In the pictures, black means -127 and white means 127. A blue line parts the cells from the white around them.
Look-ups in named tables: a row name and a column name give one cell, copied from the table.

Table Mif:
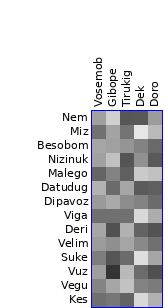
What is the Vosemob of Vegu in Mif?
4
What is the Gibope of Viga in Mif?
-15
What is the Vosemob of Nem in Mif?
32
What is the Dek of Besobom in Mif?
2
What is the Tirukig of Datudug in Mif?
38
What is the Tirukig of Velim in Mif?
37
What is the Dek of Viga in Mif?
88
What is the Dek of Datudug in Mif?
-36
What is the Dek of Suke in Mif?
95
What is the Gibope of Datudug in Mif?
-20
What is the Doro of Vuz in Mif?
-47
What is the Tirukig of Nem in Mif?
-40
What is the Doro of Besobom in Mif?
-22
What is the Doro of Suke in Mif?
38
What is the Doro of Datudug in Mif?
-32
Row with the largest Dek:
Miz

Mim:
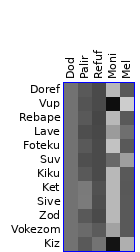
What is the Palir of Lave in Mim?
-49
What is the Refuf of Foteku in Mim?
-53
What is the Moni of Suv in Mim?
-23
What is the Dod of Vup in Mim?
-13
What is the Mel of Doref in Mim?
-38
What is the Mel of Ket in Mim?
-39
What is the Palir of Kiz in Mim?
-38
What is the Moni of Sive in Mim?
56
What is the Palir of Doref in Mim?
-38
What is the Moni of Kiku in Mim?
56

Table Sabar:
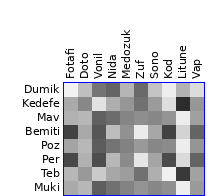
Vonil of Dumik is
-11
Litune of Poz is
109
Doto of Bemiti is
41
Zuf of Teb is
-14
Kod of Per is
-52
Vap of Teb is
34
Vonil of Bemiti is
-41
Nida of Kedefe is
46
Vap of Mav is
32
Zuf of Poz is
25
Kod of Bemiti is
-61
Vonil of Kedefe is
98
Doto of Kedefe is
8
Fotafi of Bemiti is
-61
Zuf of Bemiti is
107

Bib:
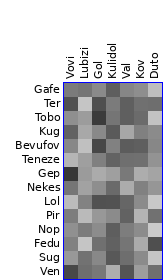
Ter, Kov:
-15
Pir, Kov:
52
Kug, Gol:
9
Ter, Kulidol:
-4
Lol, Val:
-25
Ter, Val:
-32
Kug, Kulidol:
-37
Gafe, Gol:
10
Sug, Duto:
69
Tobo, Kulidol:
-10
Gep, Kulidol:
31
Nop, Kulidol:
-33
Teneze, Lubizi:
31

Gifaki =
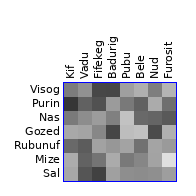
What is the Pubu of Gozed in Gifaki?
61
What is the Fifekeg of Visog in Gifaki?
-56
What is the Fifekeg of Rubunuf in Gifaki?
34
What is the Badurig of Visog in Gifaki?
-57
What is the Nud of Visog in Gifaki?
-1
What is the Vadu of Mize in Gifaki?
-29
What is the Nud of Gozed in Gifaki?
-52
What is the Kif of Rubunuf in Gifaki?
-22
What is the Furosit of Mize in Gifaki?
95
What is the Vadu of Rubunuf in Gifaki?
-35
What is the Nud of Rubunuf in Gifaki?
36
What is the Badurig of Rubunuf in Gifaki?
23
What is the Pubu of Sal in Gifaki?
14
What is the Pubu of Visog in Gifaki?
31
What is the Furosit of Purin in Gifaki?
-16
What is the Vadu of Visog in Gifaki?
17
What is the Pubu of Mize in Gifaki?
-6
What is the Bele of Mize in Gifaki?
6
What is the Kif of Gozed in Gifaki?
40
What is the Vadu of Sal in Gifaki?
-42

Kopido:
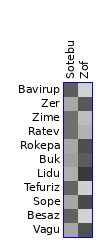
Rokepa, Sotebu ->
39
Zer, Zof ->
-39
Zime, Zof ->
61
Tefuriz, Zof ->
79
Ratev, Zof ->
50
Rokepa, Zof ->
-49
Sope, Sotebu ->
39
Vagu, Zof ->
-47
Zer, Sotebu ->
39
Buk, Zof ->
-36
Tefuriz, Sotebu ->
-28
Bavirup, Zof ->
82
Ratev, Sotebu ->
-16
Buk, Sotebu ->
31
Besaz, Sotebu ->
-30

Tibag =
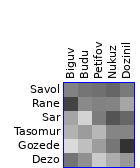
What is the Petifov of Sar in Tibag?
-3
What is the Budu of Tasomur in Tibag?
28
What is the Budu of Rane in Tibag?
10
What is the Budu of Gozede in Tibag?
63
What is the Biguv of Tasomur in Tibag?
50
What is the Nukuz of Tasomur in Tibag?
5
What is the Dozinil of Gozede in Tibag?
-77
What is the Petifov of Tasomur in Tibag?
55
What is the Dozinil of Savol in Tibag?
-5
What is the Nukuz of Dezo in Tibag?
44
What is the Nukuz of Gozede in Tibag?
-9
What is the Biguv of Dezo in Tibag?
-11
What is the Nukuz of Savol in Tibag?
-25
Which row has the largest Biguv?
Gozede

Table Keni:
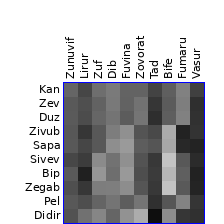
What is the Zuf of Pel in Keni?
-27
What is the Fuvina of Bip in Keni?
25
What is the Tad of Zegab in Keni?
-71
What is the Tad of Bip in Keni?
-68
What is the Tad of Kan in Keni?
-60
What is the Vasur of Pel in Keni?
-74
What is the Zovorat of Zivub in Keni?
-43
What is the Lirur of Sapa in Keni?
-57
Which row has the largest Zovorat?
Didir

